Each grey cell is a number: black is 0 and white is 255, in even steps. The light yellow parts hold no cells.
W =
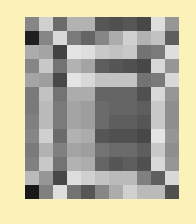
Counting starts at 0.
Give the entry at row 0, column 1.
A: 208
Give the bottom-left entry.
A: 24
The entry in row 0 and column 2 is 107
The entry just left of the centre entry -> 158
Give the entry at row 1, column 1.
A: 134
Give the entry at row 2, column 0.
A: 172
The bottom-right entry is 80
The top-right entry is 150
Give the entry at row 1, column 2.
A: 216
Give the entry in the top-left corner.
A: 134
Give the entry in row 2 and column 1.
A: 164
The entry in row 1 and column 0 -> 31
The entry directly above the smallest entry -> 186
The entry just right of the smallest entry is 128

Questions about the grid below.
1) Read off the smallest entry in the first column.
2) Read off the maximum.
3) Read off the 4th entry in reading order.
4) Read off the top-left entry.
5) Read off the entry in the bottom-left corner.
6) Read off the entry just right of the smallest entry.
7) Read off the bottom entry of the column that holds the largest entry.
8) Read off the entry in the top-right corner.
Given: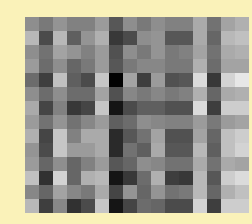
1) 108
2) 231
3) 129
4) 142
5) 184
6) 163
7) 205
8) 176

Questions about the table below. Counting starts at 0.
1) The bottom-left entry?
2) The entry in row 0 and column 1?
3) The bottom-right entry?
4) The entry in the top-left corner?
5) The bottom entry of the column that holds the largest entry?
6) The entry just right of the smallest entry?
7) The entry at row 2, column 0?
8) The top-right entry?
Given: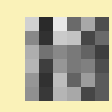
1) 144
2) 42
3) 91
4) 209
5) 181
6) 232
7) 174
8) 78

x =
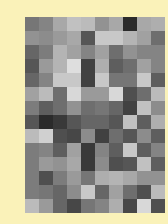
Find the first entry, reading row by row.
118
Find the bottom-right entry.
79
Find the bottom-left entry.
187
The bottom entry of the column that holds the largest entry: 71
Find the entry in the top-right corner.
174
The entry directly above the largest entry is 161
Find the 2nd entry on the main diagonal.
140
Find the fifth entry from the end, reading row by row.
132
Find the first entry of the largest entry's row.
86
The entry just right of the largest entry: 65
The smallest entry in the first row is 43
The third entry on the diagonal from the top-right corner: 146
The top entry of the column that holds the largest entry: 193
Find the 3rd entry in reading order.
168
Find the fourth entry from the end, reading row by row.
174
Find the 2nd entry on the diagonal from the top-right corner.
161
